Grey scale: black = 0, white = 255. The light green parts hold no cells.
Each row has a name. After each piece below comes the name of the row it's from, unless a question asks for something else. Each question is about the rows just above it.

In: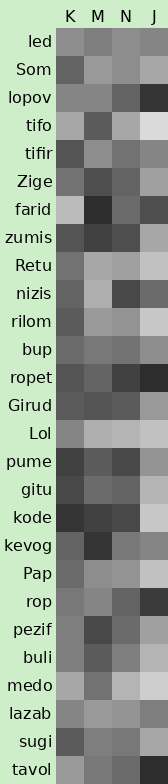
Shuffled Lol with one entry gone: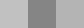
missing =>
[174]
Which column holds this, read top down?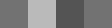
K
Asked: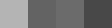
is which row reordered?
gitu
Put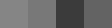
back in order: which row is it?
rop

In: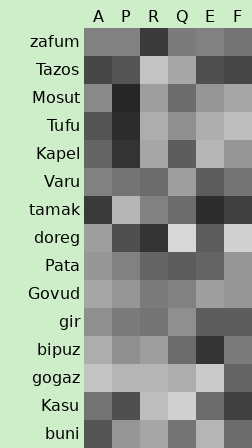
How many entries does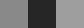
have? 3
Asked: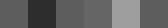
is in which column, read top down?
E
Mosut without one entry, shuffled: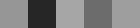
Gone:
[137]
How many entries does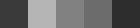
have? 5
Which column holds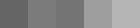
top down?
R
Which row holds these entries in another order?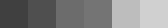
Kasu

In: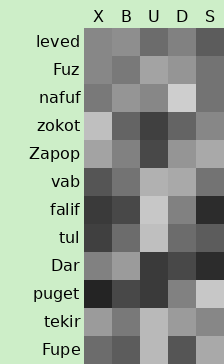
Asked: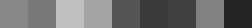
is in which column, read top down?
X
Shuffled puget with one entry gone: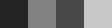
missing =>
[58]
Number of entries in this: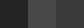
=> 3
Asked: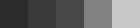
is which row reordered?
falif
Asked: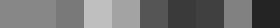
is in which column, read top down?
X
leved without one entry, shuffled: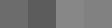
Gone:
[142]
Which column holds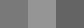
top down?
B

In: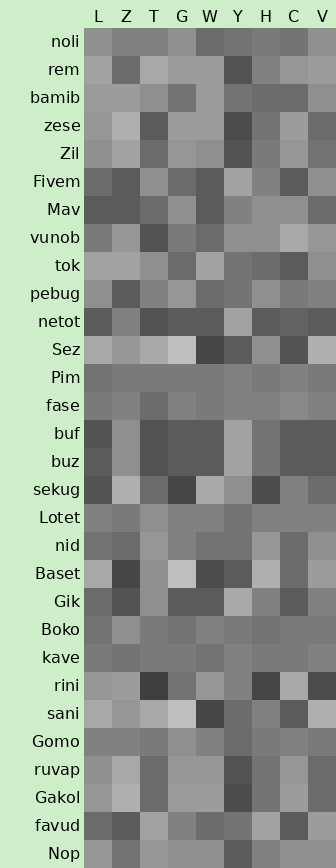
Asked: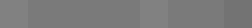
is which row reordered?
Pim
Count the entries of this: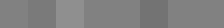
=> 8
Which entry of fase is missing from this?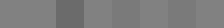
[136]
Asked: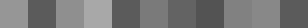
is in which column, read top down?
C
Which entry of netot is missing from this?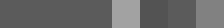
[99]
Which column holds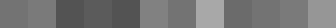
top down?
L

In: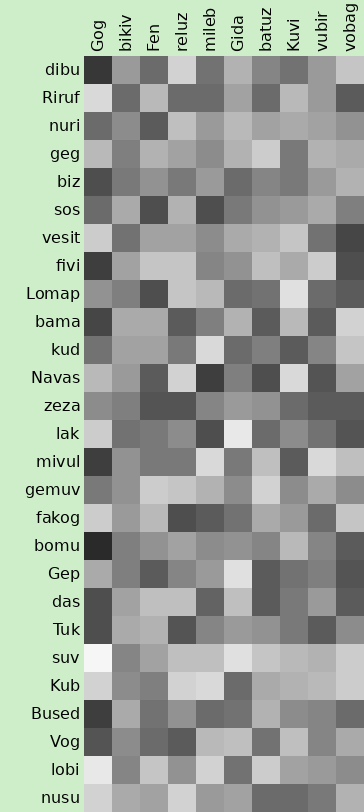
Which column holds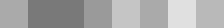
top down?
Kuvi
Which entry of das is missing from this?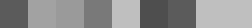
[99]

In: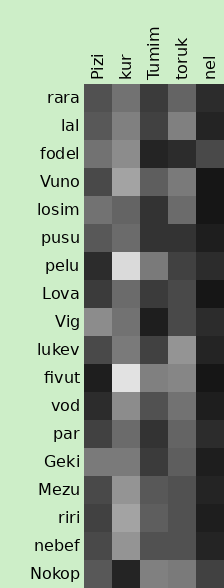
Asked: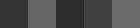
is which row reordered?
par
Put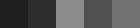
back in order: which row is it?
vod
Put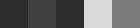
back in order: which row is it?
pelu
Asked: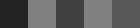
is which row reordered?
lal
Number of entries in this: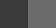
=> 2
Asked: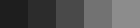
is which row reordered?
Vig
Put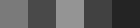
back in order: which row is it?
lukev

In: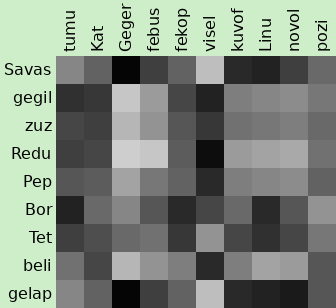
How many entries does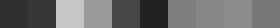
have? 10
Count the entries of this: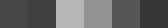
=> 6
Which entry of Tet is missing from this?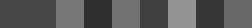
[78]
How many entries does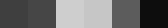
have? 6
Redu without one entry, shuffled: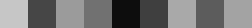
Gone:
[206]

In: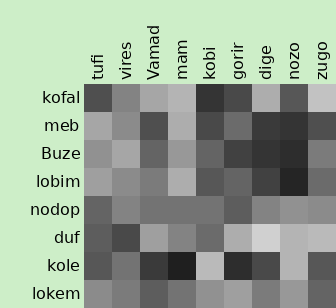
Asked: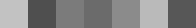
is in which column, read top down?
zugo
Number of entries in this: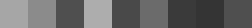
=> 9
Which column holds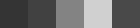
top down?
dige
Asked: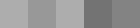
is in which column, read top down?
mam
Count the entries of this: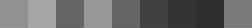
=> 9
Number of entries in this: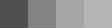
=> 4
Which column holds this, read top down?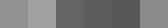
tufi

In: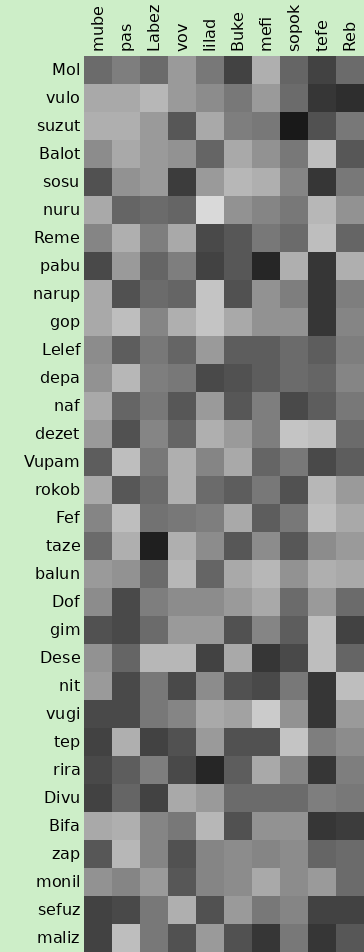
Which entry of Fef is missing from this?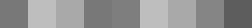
[114]
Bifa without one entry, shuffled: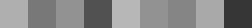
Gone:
[60]
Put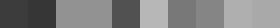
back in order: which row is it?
Bifa
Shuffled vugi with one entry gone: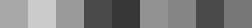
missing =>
[162]
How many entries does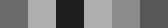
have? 6
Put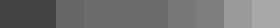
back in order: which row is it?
Divu
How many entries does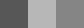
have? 3

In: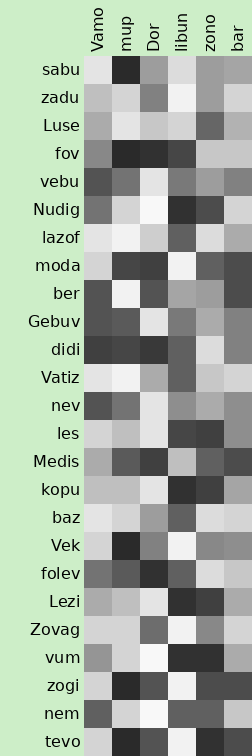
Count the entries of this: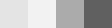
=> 4
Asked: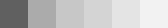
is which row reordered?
Vatiz
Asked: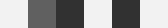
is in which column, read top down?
libun
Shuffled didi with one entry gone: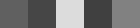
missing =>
[57]
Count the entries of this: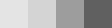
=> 4
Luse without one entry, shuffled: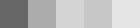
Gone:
[178]

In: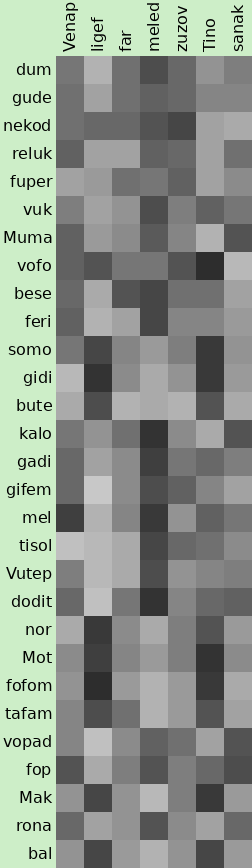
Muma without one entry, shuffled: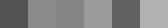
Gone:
[90]
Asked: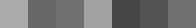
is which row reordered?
bese

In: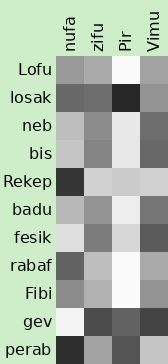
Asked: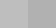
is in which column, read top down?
zifu
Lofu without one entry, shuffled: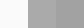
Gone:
[154]
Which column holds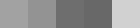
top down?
Vimu

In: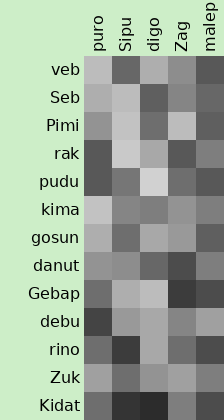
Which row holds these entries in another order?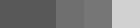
pudu
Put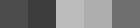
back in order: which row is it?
Gebap
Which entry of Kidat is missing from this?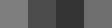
[44]
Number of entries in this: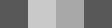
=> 4
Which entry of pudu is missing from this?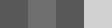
[118]
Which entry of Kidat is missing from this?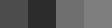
[52]

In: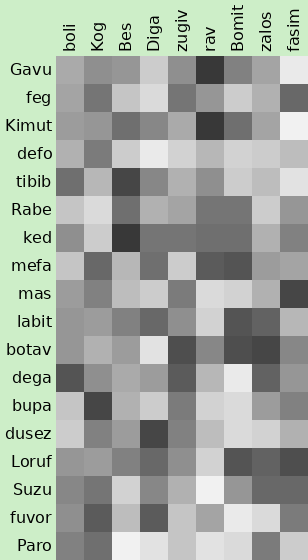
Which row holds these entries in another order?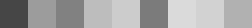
mas
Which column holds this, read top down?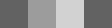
zalos
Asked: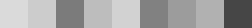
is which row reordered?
mas
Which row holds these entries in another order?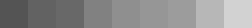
labit
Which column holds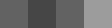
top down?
zalos
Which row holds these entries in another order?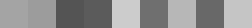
mefa
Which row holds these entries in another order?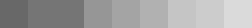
feg

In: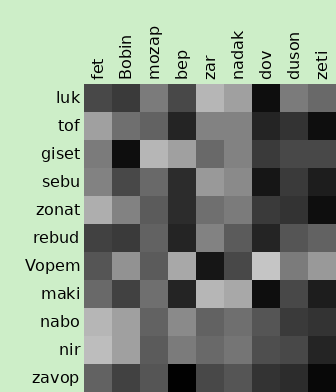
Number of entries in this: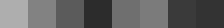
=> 8
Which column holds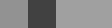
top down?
Bobin
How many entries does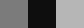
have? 3
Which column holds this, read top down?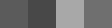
nadak
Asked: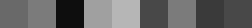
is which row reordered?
luk
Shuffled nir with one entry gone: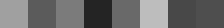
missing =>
[117]
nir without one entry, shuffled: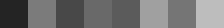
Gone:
[78]

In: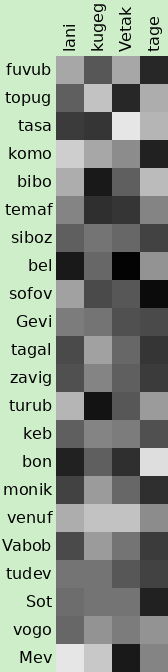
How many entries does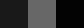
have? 3
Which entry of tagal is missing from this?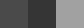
[103]
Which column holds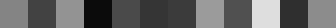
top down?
tage
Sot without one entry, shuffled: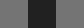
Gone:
[109]
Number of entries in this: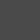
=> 1
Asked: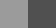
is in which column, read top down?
tage

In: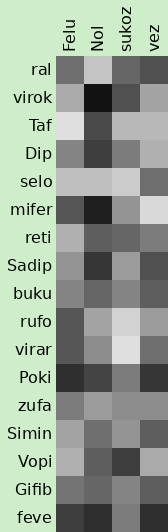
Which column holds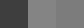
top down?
sukoz
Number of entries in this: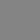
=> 1

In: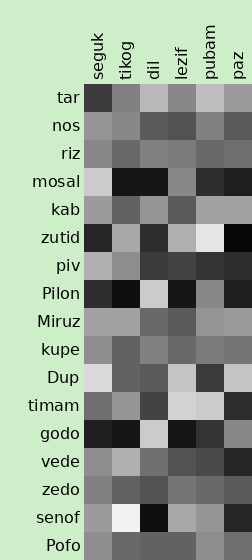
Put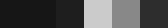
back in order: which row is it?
mosal
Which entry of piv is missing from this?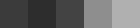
[51]
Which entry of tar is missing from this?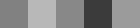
[190]
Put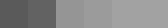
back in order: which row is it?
kab
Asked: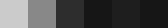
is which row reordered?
mosal

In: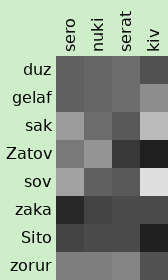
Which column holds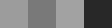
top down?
sero
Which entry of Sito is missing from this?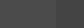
[32]
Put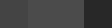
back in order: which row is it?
zaka
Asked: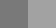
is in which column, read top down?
sero

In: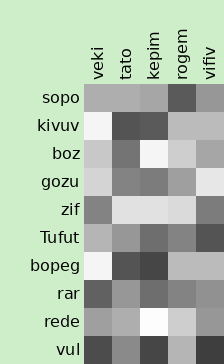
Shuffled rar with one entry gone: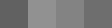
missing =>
[151]
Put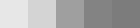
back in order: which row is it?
gozu
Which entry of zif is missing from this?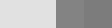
[218]
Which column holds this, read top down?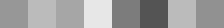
vifiv
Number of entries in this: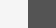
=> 2
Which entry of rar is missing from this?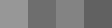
[145]
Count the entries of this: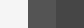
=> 3

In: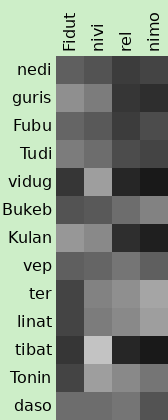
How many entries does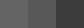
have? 3
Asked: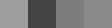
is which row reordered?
linat

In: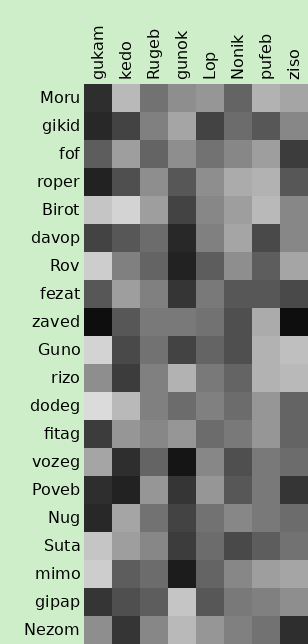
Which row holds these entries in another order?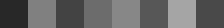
davop
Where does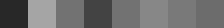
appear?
Nug

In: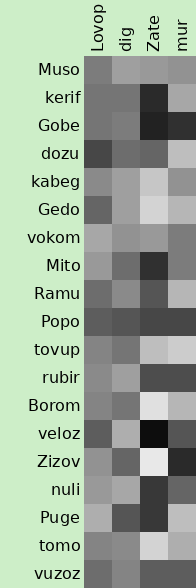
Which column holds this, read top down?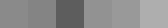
Lovop
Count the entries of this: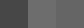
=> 3
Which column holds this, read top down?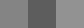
Lovop
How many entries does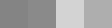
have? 4

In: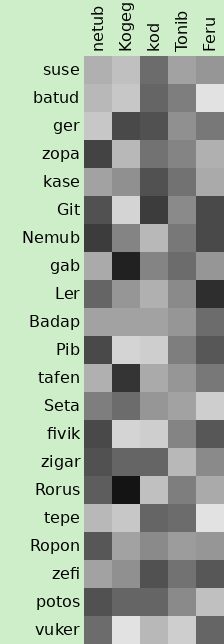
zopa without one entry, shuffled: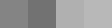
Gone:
[67]
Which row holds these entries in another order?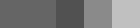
potos
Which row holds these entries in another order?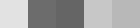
tepe
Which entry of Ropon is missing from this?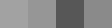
[156]

